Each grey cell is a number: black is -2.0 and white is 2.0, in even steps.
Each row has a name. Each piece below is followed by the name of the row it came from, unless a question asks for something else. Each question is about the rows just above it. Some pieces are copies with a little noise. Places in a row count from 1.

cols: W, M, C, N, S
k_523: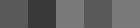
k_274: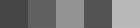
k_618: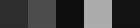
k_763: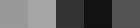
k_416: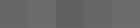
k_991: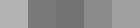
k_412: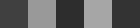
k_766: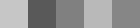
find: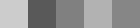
k_766
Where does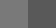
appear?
k_523
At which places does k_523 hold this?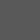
1 4

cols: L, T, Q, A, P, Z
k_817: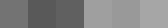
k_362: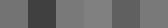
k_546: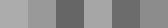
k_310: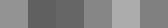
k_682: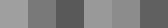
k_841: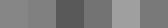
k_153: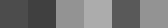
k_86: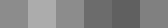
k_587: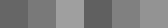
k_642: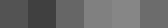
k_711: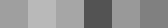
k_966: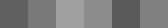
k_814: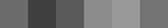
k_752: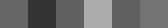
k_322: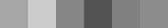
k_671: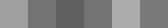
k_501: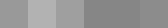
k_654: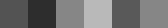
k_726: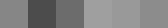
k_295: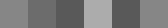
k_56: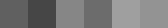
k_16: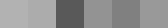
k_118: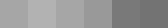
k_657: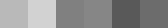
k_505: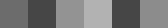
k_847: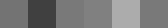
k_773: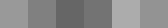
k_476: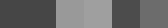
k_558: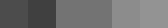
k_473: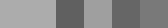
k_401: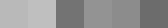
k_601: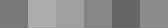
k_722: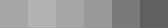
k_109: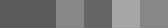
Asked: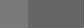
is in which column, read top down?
Q
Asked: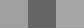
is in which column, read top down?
Q

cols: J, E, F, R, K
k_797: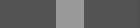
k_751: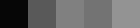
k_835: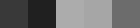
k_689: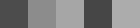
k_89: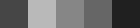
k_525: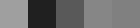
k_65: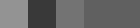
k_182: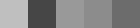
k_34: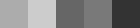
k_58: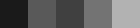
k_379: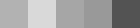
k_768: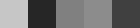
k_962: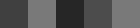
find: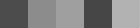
k_689
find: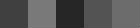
k_962
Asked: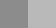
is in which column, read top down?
E
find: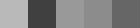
k_182
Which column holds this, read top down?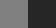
F
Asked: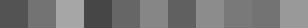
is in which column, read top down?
R
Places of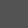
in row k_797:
1 2 4 5

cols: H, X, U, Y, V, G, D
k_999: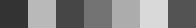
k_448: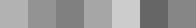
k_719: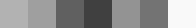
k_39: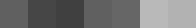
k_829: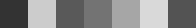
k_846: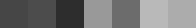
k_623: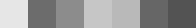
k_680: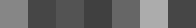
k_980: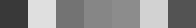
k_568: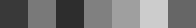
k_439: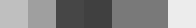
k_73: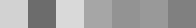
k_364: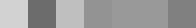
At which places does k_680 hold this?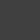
4
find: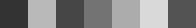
k_999
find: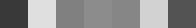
k_980

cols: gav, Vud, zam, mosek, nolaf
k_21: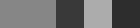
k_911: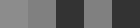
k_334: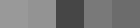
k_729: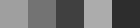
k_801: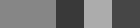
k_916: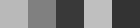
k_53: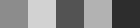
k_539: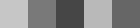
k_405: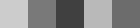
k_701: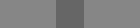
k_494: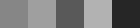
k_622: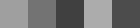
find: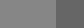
k_701
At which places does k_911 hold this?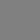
2 4
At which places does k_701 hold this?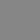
1 2 4 5

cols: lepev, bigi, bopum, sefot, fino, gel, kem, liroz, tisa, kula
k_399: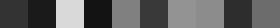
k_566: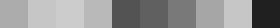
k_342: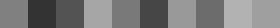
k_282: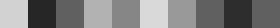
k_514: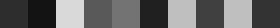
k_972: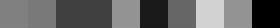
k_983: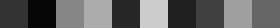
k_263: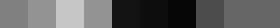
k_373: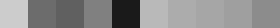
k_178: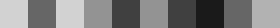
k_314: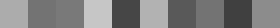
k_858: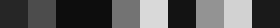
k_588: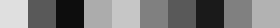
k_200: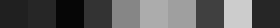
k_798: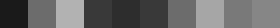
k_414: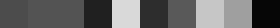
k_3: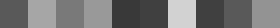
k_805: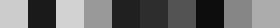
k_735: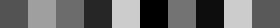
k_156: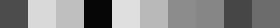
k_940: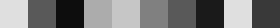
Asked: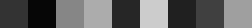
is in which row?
k_983
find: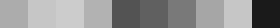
k_566
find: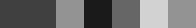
k_972

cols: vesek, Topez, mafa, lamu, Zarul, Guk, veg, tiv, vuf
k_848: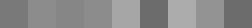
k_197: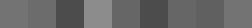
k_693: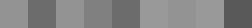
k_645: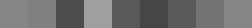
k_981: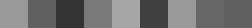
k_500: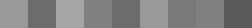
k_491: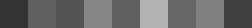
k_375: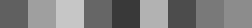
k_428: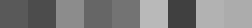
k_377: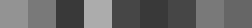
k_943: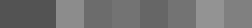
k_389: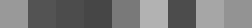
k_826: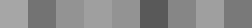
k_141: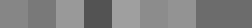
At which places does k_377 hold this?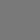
2 8
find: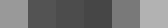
k_389
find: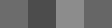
k_197
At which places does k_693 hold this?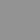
1 3 7
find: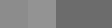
k_141
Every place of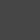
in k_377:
5 7

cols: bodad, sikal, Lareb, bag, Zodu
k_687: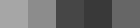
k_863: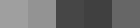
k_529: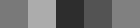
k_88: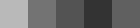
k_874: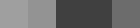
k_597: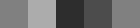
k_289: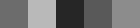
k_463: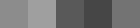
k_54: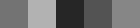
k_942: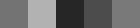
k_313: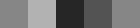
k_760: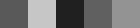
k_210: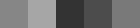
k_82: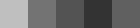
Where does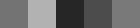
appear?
k_942
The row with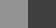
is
k_874
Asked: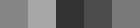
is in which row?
k_210
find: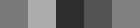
k_529
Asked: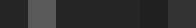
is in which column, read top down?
Lareb
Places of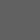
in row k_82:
5

